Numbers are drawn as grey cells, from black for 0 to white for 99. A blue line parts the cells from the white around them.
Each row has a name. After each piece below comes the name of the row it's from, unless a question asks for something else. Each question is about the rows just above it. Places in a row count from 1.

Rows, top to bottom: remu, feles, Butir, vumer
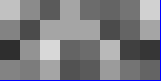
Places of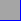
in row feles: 3 4 5 8
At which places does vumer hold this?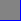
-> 1
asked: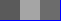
remu
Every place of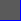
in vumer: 5
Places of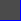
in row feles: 2 6
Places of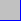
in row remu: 1

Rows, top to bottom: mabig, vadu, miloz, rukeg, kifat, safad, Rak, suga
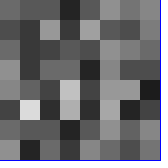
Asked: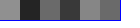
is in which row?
suga
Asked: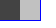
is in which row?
kifat

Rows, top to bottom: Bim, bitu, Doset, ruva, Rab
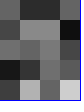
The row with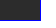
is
Bim
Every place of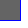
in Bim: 1 4
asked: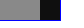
bitu

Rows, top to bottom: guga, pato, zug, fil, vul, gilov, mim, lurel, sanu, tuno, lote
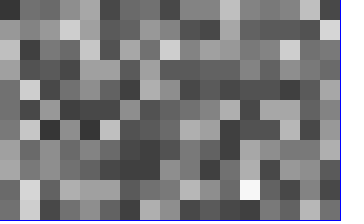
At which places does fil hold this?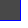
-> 4
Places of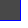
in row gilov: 2 5 6 13
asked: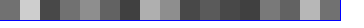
lote
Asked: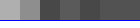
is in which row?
vul

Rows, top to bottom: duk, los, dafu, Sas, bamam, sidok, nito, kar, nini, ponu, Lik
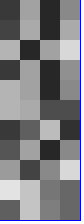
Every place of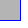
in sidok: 1
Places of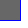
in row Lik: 4
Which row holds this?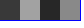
duk
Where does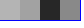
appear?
bamam
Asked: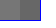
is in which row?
ponu
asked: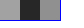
Sas
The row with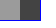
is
nini

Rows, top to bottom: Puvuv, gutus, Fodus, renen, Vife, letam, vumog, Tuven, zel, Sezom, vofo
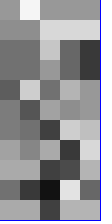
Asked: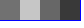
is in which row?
Fodus
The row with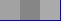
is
Tuven
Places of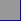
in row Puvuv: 1 3 4 5
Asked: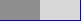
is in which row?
gutus
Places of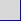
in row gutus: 3 4 5
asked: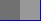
renen

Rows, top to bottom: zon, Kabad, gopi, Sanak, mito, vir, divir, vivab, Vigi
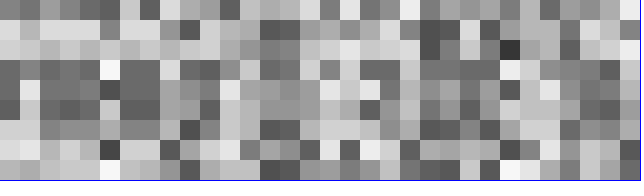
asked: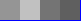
Vigi
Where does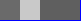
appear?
vir
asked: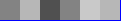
divir
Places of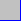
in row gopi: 16 30
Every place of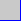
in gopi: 2 4 6 8 10 19 24
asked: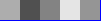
vivab

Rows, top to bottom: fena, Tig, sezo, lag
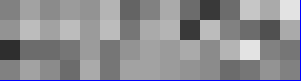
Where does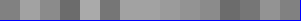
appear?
lag
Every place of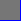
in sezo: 4 6 15

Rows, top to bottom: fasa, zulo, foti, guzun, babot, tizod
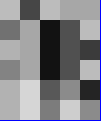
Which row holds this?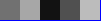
zulo
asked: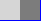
tizod
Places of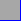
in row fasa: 4 5

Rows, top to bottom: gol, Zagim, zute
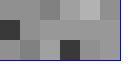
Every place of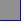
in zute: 1 5
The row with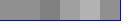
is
gol
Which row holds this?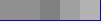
gol
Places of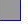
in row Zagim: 3 4 5 6
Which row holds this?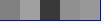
zute
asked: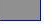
gol

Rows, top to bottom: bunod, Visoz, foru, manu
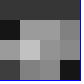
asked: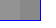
foru
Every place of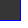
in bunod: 1 2 3 4
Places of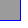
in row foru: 1
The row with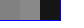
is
manu
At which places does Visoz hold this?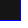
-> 1
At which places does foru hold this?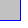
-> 2

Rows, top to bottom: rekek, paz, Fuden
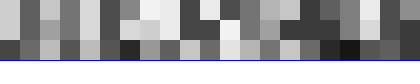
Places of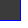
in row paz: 15 16 17 21
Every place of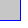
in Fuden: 10 15
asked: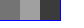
paz
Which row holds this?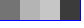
rekek
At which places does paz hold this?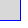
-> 5 7 19

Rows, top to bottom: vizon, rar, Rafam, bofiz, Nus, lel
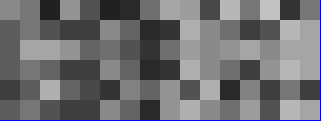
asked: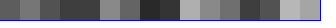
rar
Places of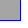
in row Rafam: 2 3 13 15 16
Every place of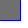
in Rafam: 6 9
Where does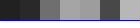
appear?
vizon

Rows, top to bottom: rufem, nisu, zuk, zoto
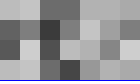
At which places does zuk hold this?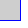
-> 2 7
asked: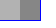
zuk
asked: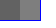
nisu
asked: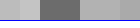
rufem
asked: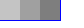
nisu
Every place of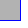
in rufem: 5 6

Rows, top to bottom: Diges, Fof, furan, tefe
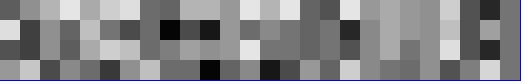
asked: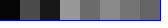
Fof
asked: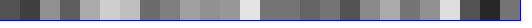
furan
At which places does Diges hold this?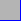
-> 3 10 11 14
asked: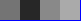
Fof
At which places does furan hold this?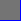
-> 14 15 17 21 26
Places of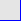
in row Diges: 4 13 15 18

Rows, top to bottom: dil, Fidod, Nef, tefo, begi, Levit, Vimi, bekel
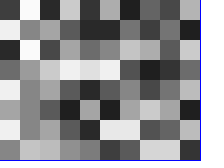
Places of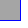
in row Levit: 1 5 7 9
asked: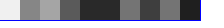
Fidod

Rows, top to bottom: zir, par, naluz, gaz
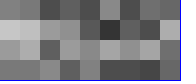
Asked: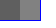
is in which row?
gaz
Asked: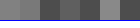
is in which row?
zir
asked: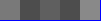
zir
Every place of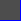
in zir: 3 5 7
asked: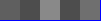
zir

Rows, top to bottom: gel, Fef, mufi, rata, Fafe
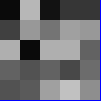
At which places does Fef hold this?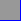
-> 2 5
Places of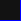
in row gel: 3
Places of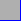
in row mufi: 1 3 4
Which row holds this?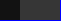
gel
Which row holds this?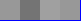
Fef

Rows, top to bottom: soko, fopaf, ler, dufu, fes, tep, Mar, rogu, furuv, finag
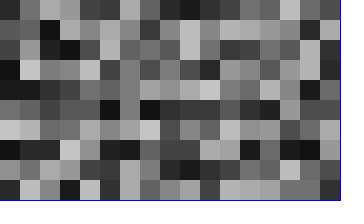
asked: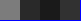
furuv
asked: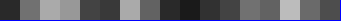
soko
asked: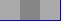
fopaf
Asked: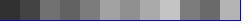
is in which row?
fes
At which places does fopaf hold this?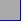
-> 4 6 13 17

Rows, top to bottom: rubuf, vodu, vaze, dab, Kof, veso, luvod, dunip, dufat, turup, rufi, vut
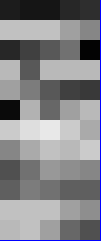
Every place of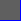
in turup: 1 4 5
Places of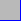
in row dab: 1 3 4 5
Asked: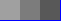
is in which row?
Kof
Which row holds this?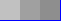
rufi
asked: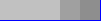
rufi

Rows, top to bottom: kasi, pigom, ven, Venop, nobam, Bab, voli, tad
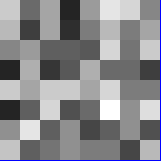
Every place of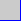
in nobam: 1 3 4
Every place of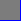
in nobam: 7 8
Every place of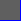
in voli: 3 6
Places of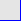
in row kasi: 6

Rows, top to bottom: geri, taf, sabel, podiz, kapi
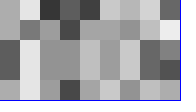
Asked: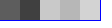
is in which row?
geri
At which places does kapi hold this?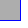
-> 1 9

